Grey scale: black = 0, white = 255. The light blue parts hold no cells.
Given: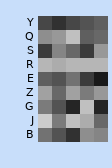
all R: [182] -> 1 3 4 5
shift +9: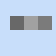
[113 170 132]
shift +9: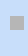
[191]

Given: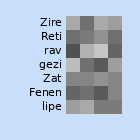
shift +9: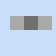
[178 121 178]
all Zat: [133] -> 1 2 4
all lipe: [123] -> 3 4
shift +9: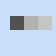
[ 90 187 206]
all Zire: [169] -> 1 3
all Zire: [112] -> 2
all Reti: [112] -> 1 4

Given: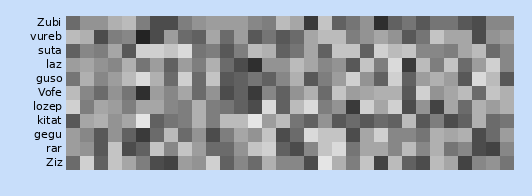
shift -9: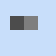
[ 67 117]
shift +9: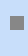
[144]
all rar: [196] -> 4 7 9 14 19
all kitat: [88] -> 1 20 22 26
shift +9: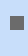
[116]

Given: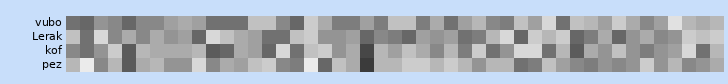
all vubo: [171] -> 9 19 27 41 46
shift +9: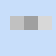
[202 169 225]
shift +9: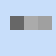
[112 180 169]
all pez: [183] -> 1 4 7 23 24 27 29 31 32 44
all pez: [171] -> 6 12 21 47

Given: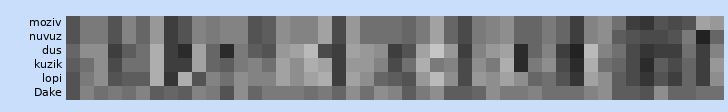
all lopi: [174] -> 7 9 19
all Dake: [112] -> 3 5 18 22 35 36 37 46 47
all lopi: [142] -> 3 13 17 22 28 31 33 39 47
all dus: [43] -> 9 12 33
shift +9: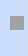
[171]
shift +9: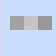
[171 206 161]

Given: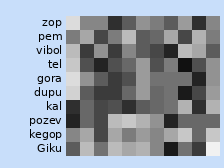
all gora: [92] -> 3
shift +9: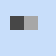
[ 80 176]
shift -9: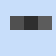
[71 38 83]
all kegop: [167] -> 2 4 8
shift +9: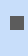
[101]
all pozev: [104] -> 2 9 10 11

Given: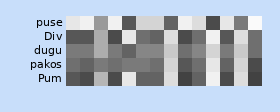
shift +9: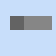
[108 143 143]
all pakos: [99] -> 2 12
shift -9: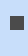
[66]
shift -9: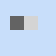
[ 90 203]
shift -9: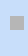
[173]
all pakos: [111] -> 1 4 7 10

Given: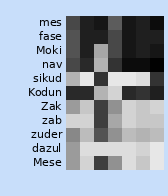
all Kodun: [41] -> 1 2 5
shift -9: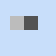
[179  74]
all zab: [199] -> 6 7
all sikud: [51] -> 3 7
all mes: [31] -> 2 6
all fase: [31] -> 2 3 6 7
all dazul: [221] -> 2 3 4 5

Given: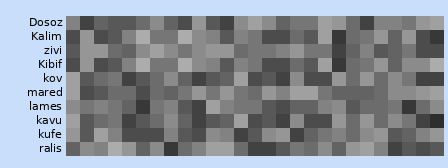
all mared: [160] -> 1 17 18 27
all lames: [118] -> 2 4 7 13 14 24
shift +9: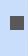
[97]
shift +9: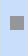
[159]
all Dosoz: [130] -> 1 23 24
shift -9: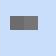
[ 99 109]

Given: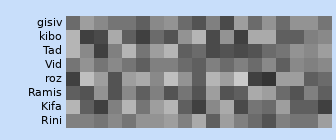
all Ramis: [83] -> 2 4 8 10 12 17
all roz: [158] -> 3 5 12 16 17
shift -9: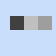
[ 55 182 149]
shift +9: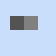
[ 92 137]
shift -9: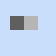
[ 86 172]
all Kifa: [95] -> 2 9 17 18

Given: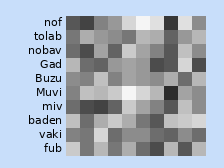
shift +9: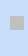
[201]
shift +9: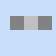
[139 201 139]
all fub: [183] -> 3 8 10
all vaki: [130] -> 1
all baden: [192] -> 1 8
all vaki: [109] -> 4 7 10

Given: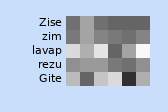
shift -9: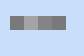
[112 155 123 112]
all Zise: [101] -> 4 5 6

